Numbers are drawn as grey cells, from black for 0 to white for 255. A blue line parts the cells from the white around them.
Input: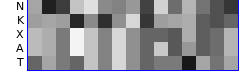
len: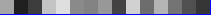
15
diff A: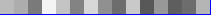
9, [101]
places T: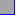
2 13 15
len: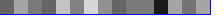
15

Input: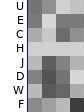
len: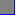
1
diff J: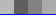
4, [179]
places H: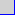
1 2 3 4
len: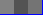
3
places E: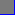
1 3 4
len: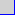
1
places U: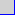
3

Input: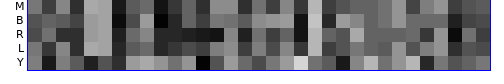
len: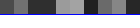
10
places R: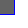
19 22 25 26 27
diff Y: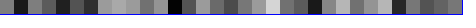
10, [148]
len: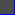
1
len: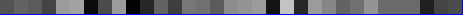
33
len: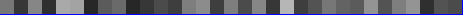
33
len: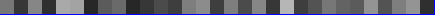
31

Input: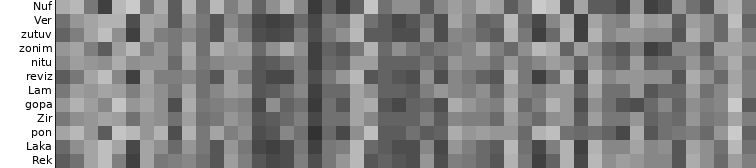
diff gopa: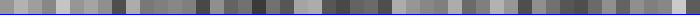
44, [135]
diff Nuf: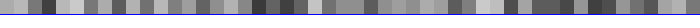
28, [135]
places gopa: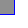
8 16 39 46
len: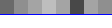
8

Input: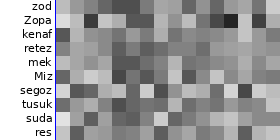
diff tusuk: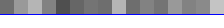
3, [174]
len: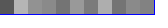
11
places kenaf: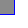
4 10 12
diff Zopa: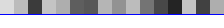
6, [87]

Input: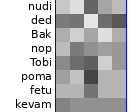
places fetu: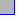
1 2 4 5
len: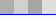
4
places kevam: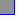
2 3 4 5
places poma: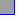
1
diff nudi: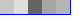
5, [187]
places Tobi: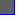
3
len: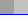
2

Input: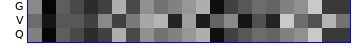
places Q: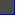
4 8
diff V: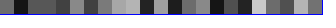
14, [100]

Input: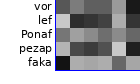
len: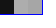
3
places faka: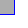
2 4

